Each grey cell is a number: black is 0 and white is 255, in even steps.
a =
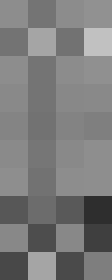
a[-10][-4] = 141
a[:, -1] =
[145, 193, 144, 137, 127, 142, 142, 46, 63, 126]
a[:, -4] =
[141, 115, 141, 137, 132, 138, 142, 87, 136, 72]
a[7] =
[87, 108, 89, 46]
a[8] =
[136, 77, 136, 63]
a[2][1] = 116
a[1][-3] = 165

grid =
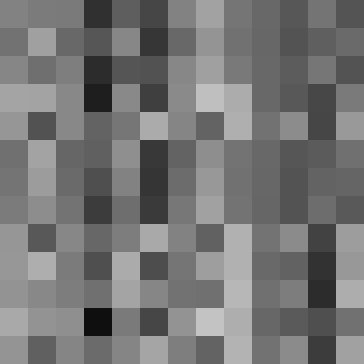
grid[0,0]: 130
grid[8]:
[150, 88, 135, 103, 125, 169, 130, 97, 177, 115, 139, 66, 157]
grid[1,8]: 113
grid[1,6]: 104
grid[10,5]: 134
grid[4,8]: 175
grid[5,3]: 96
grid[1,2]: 104
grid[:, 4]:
[94, 135, 85, 137, 118, 143, 130, 110, 125, 171, 164, 122, 133]
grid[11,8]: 174
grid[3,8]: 172
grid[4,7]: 99
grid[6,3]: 79
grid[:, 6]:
[130, 104, 135, 138, 133, 99, 108, 119, 130, 117, 114, 147, 126]
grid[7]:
[123, 141, 115, 60, 110, 58, 119, 161, 115, 102, 83, 109, 89]
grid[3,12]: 122
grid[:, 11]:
[116, 95, 118, 71, 70, 91, 99, 109, 66, 50, 44, 79, 60]
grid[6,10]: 83
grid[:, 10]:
[87, 83, 92, 88, 140, 86, 83, 83, 139, 98, 125, 90, 139]
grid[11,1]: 147
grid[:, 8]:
[117, 113, 121, 172, 175, 115, 113, 115, 177, 177, 183, 174, 179]
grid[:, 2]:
[122, 104, 126, 136, 136, 102, 106, 115, 135, 123, 125, 143, 133]
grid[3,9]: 104
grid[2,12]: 83
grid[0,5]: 70
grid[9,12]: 152
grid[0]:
[130, 123, 122, 48, 94, 70, 130, 162, 117, 104, 87, 116, 84]
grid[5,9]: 104

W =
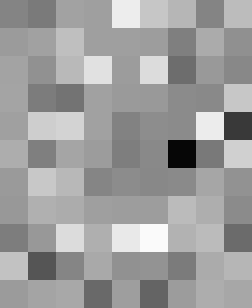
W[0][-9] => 132
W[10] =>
[155, 164, 168, 105, 158, 100, 156, 173, 167]
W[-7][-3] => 139
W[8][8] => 107
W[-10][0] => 155
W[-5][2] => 184
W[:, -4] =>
[198, 157, 220, 153, 141, 137, 136, 157, 250, 147, 100]
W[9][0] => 194
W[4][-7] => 211
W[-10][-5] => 159
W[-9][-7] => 185
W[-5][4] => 140
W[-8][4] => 154
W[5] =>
[173, 127, 165, 156, 126, 137, 6, 121, 208]
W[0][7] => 132
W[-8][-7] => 115
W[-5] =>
[154, 200, 184, 133, 140, 136, 138, 166, 146]
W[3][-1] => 199
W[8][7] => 187
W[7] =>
[152, 176, 172, 159, 157, 157, 187, 174, 139]
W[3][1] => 124
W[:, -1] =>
[188, 144, 136, 199, 57, 208, 146, 139, 107, 182, 167]
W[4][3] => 161
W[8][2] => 220
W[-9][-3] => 109
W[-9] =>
[163, 145, 185, 225, 156, 220, 109, 153, 136]
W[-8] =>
[164, 124, 115, 161, 154, 153, 139, 137, 199]

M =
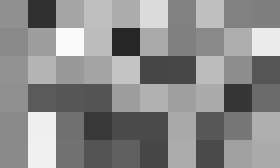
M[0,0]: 144
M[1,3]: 188
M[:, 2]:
[165, 250, 153, 86, 112, 114]
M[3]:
[144, 90, 86, 84, 157, 177, 159, 171, 54, 107]
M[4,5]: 74
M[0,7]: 191
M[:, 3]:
[191, 188, 164, 84, 56, 84]
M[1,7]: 137
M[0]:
[144, 48, 165, 191, 172, 219, 129, 191, 129, 127]
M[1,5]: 170
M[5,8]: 160
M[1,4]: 38
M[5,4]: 96
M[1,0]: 137
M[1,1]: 158
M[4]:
[138, 239, 112, 56, 74, 74, 169, 88, 119, 175]

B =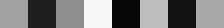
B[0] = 161
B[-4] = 7
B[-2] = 17

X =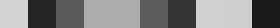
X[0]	211
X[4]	172
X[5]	92

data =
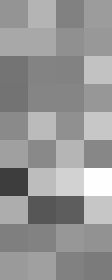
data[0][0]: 148
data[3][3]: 151
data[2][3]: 194
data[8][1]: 130
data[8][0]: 127
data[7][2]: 93
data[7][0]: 173
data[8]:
[127, 130, 151, 146]
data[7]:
[173, 86, 93, 198]
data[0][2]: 129
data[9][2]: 129
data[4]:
[138, 187, 144, 199]
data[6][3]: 254

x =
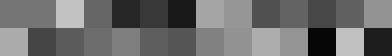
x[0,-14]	117
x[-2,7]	165
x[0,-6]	150
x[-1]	[171, 69, 91, 109, 126, 94, 86, 129, 146, 173, 148, 6, 192, 29]
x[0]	[117, 117, 194, 102, 38, 56, 25, 165, 150, 80, 99, 71, 97, 147]
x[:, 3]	[102, 109]
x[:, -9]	[56, 94]
